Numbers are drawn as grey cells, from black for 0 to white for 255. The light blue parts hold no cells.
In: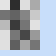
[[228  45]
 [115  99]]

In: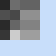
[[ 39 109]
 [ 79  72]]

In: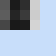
[[88 27]
 [93 37]]

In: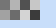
[[117 180]
 [162 108]]

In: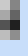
[[202 133]
 [168 100]]

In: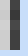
[[207  67]
 [203  57]]
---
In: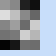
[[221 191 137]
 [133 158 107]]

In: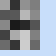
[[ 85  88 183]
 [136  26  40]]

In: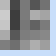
[[204  61 123]
 [198  62 119]]

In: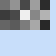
[[ 59  73 239]
 [101  91 124]]

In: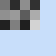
[[144 154  92]
 [ 33 127  31]]

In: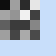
[[165 148 241]
 [ 95  59  58]]

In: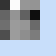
[[101 148  97]
 [111 155 150]]

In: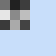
[[230 138 190]
 [ 58 170  67]]

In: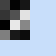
[[ 52  81 226]
 [  1 232 135]]
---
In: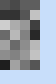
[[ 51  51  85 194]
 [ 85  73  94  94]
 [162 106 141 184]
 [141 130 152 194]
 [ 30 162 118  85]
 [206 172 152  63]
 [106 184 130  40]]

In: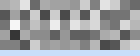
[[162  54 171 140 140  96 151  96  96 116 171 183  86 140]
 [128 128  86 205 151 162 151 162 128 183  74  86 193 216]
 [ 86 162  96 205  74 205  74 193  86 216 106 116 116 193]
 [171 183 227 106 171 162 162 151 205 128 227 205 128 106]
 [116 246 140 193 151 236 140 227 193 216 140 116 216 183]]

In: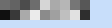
[[ 16  57 170 235 139 160 191 225  46]
 [109  99  76 109 214 170 182 118  87]]

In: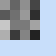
[[175  58 132  34]
 [153 101 143  69]
 [ 89 112 153  46]
 [199 122 122 163]]

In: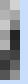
[[155  35]
 [179  44]
 [ 76  66]
 [ 55  97]
 [200 127]
 [ 85 145]
 [179 167]
 [167 210]]

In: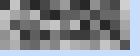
[[184  82 114 104 175 196 124 184  39 133  39  82 166]
 [196 166 144 184  60  39  94  94 114  71 104 104 184]
 [155 175 114 104 155 133 196 175 166 144 196 166  82]
 [144 184  51  94  51 124  82  60  60  94 133  51 155]
 [ 51 196  82  39  71 114 155  60  39 144  94  71 207]]

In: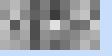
[[195  88 175  78 166 224 154 107 116 204]
 [184 145 166  78 145 135 126 135 166 175]
 [175 166 154  88 135  97 116 145 184 154]
 [166 184 154  88 126  78 116 154 184 126]
 [145 195 135  97 116  59 107 175 195 107]]

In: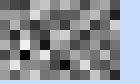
[[124  40 186  93  61 186 206 115  52 136 124 146]
 [ 93  71  61 177 196 136 186 146  71 146 167  83]
 [155  93 155 206 115 124 167  83 103 196 124  40]
 [177 103 240 124  21 167 146  71 103 155  71 115]
 [ 71 136   0 167 228  83 115 167 136 115 186  93]
 [155 155 136 218 146  83  93  93 155 186 115  30]
 [103 177 103  52 103 115  61 155 177  61 103 206]
 [167 228 136 136 124  71  12 124 218 103  83 124]]
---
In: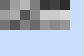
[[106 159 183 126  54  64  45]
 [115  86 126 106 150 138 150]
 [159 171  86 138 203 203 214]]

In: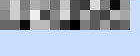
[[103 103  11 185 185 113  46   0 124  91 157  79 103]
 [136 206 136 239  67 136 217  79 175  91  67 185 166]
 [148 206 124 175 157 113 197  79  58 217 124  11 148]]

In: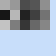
[[ 22 183  34  64 115]
 [173 152  76  85 143]
 [195 125  54 104 134]]

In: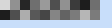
[[ 29  79 173  88  70 133  99 123 182 123]
 [215 145  38 111 154  79 145  59  29 111]]

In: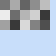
[[118 170 100 142 190]
 [161  57 217 130  79]
 [236 109 181 208  57]]

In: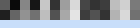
[[ 31 101 146 113 190  82 168 228  61  82  51 179 217 113]
 [ 92  10 134  22 199  51 158 217  70  51  61 190 208 122]]
